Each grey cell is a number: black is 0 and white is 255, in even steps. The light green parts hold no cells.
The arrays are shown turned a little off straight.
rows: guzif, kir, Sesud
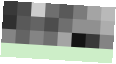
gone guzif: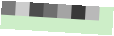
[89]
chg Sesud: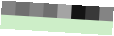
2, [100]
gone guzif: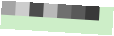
[123]
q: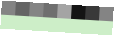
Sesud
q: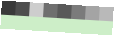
guzif
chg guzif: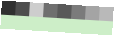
1, [57]

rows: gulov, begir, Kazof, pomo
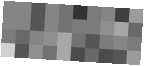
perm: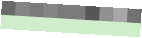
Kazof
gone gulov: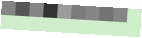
[63]
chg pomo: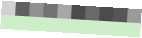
2, [86]
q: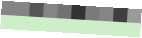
gulov
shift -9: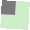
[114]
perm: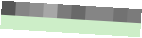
begir
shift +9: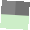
[142 123]

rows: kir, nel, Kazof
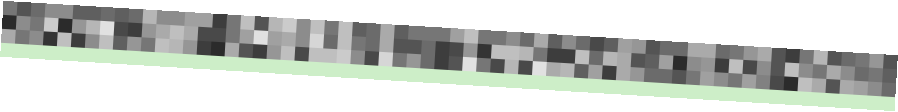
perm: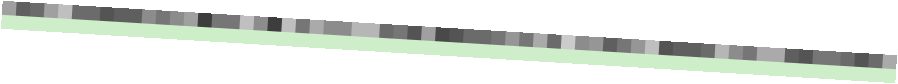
kir
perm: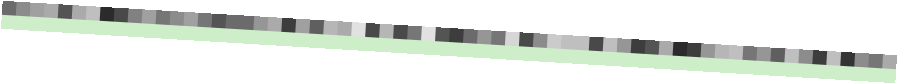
Kazof
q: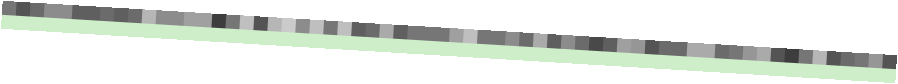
kir
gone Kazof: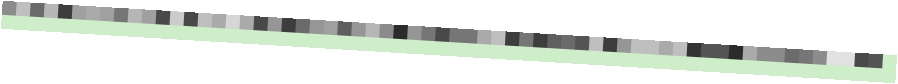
[129]

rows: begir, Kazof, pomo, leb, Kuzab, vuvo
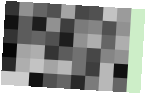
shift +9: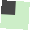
[80]
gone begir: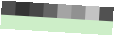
[155]

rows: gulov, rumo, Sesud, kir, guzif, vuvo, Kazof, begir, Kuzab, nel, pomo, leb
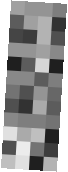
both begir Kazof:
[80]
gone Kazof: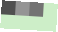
[103]
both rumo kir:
[160]
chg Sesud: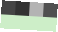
2, [60]
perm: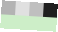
leb

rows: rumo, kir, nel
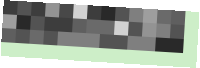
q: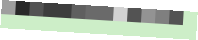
kir
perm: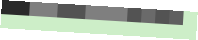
nel
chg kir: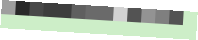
3, [83]
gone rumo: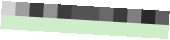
[72]
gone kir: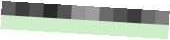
[210]
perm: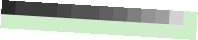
rumo
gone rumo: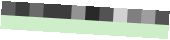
[72]

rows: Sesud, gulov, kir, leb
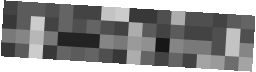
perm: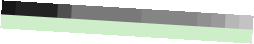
kir
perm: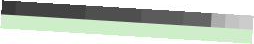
gulov

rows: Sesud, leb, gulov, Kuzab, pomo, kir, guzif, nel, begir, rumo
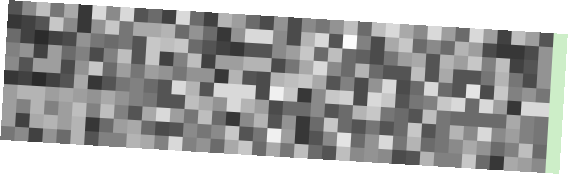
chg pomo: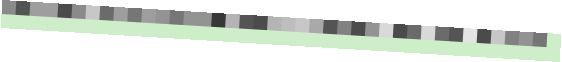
6, [147]
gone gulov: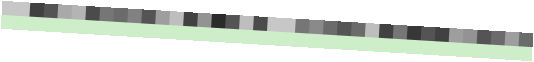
[96]
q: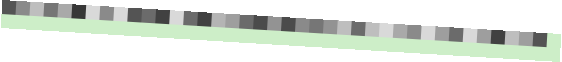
Sesud
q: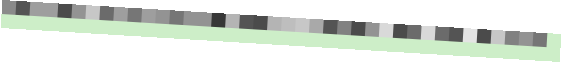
pomo
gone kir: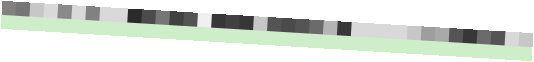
[208]
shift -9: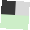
[ 46 208]

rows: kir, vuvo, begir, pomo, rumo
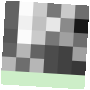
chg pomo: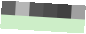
3, [99]
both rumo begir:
[110]
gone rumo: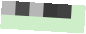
[110]
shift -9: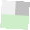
[231 183]
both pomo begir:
[160]
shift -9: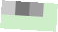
[193 111 151]

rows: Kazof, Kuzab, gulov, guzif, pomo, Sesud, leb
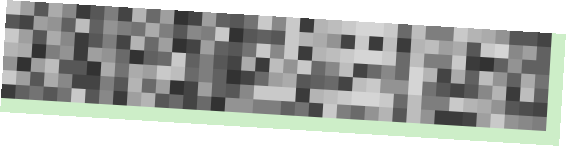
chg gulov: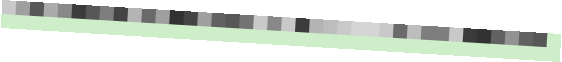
39, [97]
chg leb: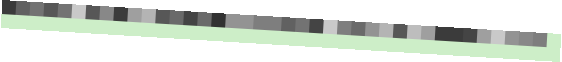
31, [147]
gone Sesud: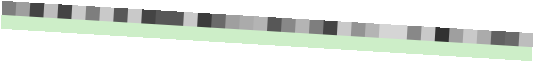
[77]
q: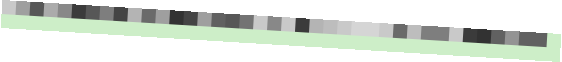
gulov
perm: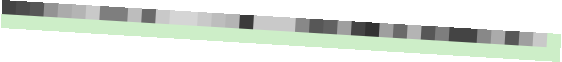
Sesud

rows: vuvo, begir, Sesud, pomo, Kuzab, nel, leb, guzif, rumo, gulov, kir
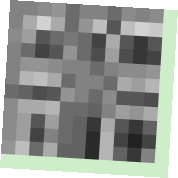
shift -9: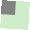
[121]
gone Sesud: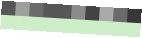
[119]

